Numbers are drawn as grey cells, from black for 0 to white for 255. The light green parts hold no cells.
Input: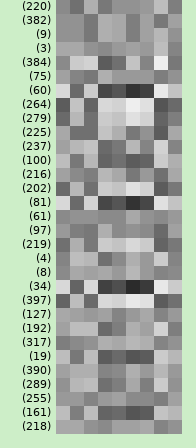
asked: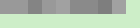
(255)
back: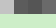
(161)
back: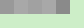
(8)
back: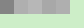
(317)
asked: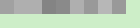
(390)
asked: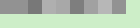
(9)
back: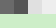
(264)

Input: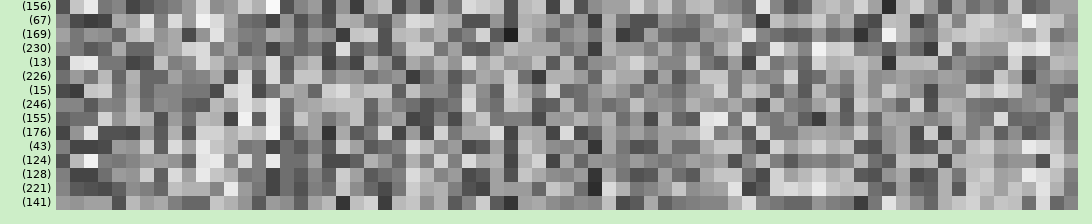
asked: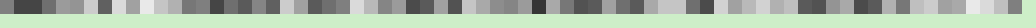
(128)

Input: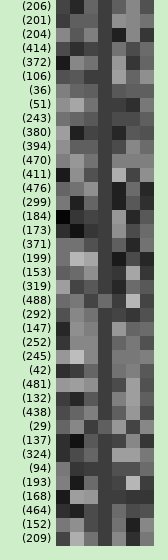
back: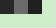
(476)
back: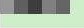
(438)
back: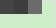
(193)
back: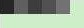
(371)

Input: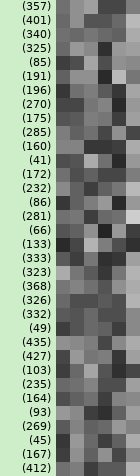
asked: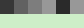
(86)
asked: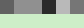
(191)
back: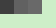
(49)
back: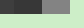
(160)
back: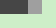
(357)

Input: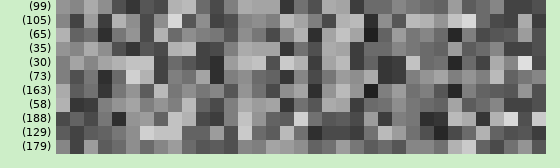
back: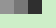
(65)
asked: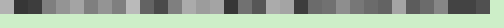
(58)
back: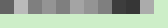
(73)
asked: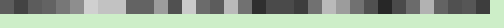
(129)
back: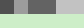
(129)
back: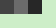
(30)

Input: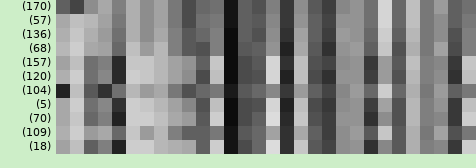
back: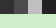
(120)
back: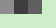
(109)
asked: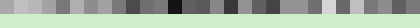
(57)
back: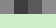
(170)
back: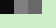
(136)
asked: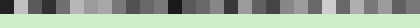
(104)
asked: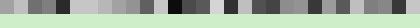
(157)

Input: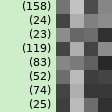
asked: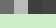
(52)
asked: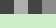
(119)
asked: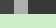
(74)
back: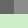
(23)
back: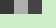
(74)

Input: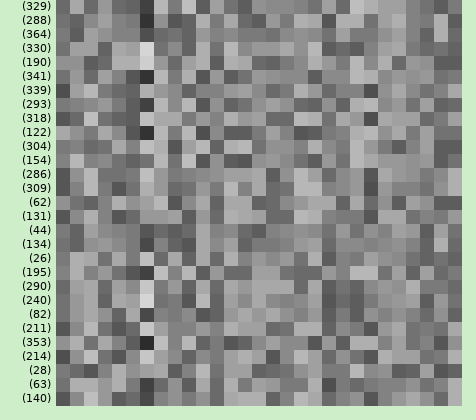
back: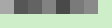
(134)
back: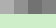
(309)
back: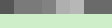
(131)
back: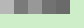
(309)
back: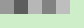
(195)

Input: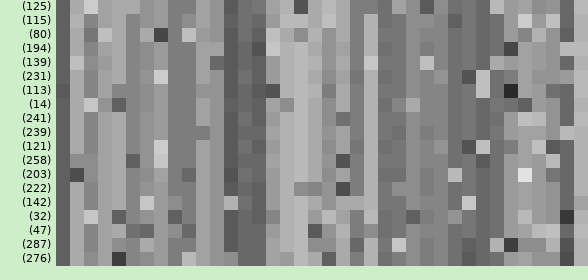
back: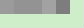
(231)
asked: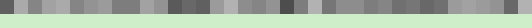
(222)
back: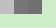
(113)

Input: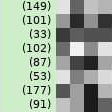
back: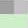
(91)
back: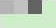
(149)
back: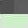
(33)
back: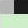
(177)
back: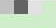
(149)
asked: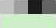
(91)

